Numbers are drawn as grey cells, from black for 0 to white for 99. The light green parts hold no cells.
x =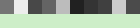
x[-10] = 45
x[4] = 73
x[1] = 92
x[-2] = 79

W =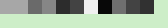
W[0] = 65
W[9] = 26

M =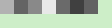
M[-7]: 69
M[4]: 41
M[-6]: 39
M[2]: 53

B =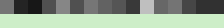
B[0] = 45
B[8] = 33
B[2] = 9
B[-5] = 40
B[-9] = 38

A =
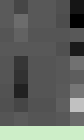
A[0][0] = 35
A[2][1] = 38
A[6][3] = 33
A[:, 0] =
[35, 35, 33, 34, 33, 33, 32, 31, 33]
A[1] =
[35, 42, 34, 34, 30, 0]
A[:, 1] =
[27, 42, 38, 34, 21, 19, 13, 27, 35]
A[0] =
[35, 27, 34, 34, 31, 8]
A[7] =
[31, 27, 32, 32, 37, 75]
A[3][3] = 34
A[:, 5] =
[8, 0, 34, 10, 44, 36, 46, 75, 41]
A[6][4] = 35

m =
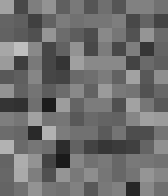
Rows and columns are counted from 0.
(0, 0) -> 63
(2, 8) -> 46
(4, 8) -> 53
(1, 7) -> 46
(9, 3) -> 69
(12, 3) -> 31
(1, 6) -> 46
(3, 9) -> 49
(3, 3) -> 27
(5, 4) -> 26
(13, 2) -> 57
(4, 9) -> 26
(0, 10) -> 50
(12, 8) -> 40
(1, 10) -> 39
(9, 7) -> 35
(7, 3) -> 11
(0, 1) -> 28
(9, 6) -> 44
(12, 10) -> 58
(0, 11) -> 44
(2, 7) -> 53
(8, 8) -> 38
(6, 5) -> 53
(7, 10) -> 46
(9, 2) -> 16
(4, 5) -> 62
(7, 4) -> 61
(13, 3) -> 46
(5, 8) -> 38
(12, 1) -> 66
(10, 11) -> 56
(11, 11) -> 44
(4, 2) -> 47
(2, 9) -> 32
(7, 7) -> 48

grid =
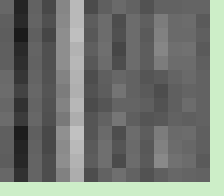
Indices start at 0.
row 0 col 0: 40
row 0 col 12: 38
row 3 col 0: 37
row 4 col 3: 31
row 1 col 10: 37
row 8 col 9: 37
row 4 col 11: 48
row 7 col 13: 42
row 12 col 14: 38
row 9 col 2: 37
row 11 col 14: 35
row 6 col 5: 68
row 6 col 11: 30
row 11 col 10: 35
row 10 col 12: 42
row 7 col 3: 32
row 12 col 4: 50
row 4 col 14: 37
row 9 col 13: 42
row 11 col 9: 42
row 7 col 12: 37
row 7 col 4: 51
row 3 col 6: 37
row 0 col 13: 39
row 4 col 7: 42
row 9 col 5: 75
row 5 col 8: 40
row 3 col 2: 39
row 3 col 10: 36
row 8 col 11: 34
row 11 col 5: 69
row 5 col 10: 33
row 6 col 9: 38
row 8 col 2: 40
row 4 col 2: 38
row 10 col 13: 40
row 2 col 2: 37

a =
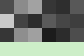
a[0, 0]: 30
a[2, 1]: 55
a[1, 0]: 78
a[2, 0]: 21

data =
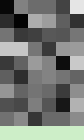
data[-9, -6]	3
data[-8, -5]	1
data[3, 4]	59
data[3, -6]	77
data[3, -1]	60
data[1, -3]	61
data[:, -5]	[50, 1, 22, 77, 38, 18, 39, 28, 53]
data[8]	[44, 53, 21, 41, 41, 54]
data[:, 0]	[3, 17, 45, 77, 22, 37, 58, 31, 44]
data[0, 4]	26
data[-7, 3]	34
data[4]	[22, 38, 60, 51, 5, 78]

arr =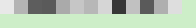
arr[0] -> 90
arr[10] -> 35
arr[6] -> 71

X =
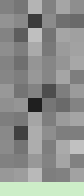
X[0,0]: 50
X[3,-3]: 47
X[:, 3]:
[50, 54, 45, 47, 52, 52, 30, 46, 49, 55, 49, 51, 49]
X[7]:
[56, 58, 12, 46, 41, 51]
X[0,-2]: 64
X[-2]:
[50, 49, 59, 51, 64, 50]
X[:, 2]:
[70, 23, 74, 66, 58, 59, 51, 12, 64, 67, 67, 59, 72]
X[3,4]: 60
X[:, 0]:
[50, 57, 51, 55, 51, 52, 59, 56, 49, 53, 54, 50, 59]
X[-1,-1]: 63
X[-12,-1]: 41
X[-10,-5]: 49
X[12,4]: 50
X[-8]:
[52, 49, 59, 52, 64, 49]
